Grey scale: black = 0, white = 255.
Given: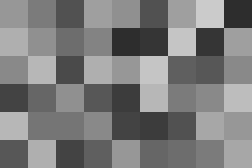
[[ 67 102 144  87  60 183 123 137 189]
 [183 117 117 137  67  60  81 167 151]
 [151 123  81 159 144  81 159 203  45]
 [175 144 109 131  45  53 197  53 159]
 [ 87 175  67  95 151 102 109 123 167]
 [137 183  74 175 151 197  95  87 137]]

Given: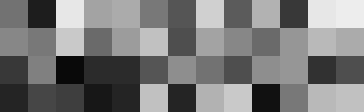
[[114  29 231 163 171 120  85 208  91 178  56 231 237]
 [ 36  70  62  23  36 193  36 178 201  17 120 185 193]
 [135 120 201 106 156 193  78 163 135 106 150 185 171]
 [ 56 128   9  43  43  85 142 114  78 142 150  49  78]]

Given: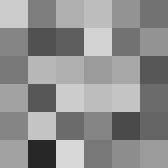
[[162  39 216 120 141 155]
 [133  81  94 210 114 147]
 [162  87 204 189 196 107]
 [204 126 175 189 147 114]
 [120 183 175 155 168  87]
 [133 196 107 133  74 100]]

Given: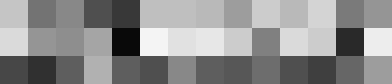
[[ 71  48  94 177  94  79 136  94  87 109  79  63 102 157]
 [197 115 136  79  56 191 191 185 157 204 185 212 122 149]
 [218 149 142 165   9 244 225 231 204 128 218 204  41 237]]

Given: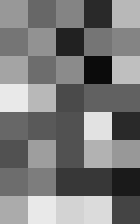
[[103  89  81 226  41]
 [152 103 132  41 184]
 [164 109 139  11 191]
 [109 125  55  55  26]
 [117 146  33 117 132]
 [ 81 158  81 178 152]
 [233 184  74  97  97]
 [171 233 211 219  68]]

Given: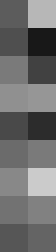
[[ 79  24]
 [ 73  44]
 [122  65]
 [ 86 100]
 [107 122]
 [114 129]
 [144 150]
 [ 92 183]
 [136 203]]

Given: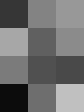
[[123  80  73]
 [167  96 139]
 [ 12 110 192]
 [ 54 131 152]]

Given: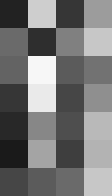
[[106  46 128 199]
 [ 70  91 106 199]
 [ 40 135  78 185]
 [ 26 164  62 179]
 [ 34 206  54 156]
 [ 54 234  70 143]
 [ 99 247  91 114]]

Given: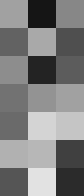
[[161  21 135]
 [141  35  92]
 [114 147 161]
 [ 98 169  79]
 [177 183  64]
 [106 212 197]
 [ 85 226  43]]
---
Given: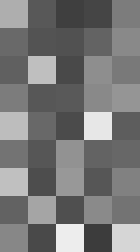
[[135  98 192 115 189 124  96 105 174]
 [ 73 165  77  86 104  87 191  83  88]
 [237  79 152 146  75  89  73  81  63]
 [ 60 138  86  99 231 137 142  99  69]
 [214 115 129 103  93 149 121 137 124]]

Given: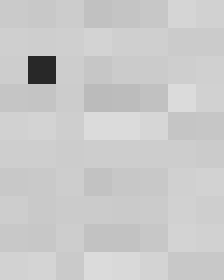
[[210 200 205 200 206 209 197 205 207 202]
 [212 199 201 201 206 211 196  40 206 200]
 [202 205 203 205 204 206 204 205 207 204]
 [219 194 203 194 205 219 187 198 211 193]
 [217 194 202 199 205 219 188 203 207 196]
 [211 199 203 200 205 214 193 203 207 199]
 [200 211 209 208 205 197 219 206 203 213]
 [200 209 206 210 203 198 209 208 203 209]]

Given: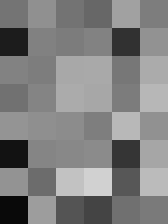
[[  9 147  18 148 113 130  28 116]
 [157 108 133 143 132 125 129 144]
 [ 84 194 136 140 171 168 124 115]
 [ 68 209 139 126 167 169 130 103]
 [112  87  53 184 124 119  49 161]
 [122 187 166 145 183 171 146 125]]

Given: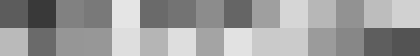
[[186  92]
 [106  57]
 [150 129]
 [151 121]
 [222 229]
 [181 106]
 [222 115]
 [164 140]
 [226 101]
 [202 159]
 [203 214]
 [155 183]
 [135 146]
 [ 94 189]
 [ 83 209]]

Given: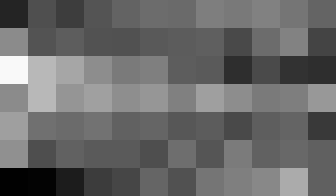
[[  1 144 159 139 249 139  36]
 [  3  78 112 184 184  83  79]
 [ 28  97 107 149 166  93  61]
 [ 60  90 114 160 141  82  84]
 [ 70  90  97 142 122  81  99]
 [101  78 101 150 127  89 108]
 [ 81 110  87 128  93  92 106]
 [117  85  92 159  90  95 126]
 [127 123  73 141  46  73 121]
 [136  97  94 122  74 108 129]
 [171 104 100 126  50 130 117]
 [ 96  96  57 152  46  68 100]]

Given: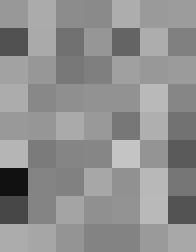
[[172  71  17 181 153 172 162  81 152]
 [166 132 132 123 150 136 151 170 171]
 [148 164 129 133 170 143 120 113 140]
 [131 144 167 134 153 146 127 150 138]
 [131 147 145 196 119 146 160 100 173]
 [154 185 184 148 175 185 152 173 154]
 [168  83 118  90 114 134 155 128 156]]

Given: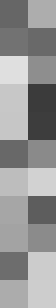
[[172 109 163 166 189 104 198 199 223 114 102]
 [205 204 139  93 210 138  61  59 142 105 173]]

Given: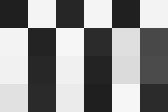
[[225 241 243  31]
 [ 42  39  35 244]
 [235 240 246  38]
 [ 31  35  43 244]
 [246 219 223  32]
 [ 43  75  72 243]]
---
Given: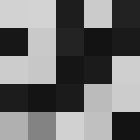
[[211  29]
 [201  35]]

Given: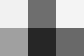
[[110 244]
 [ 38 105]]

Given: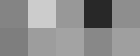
[[204 152]
 [157 163]]

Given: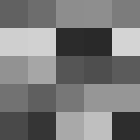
[[109 141]
 [209  43]]

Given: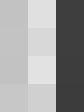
[[224  62]
 [216  62]]

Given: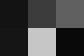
[[ 60  96]
 [198   9]]

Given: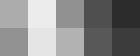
[[236 145]
 [229 178]]

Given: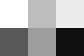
[[189 235]
 [158  15]]
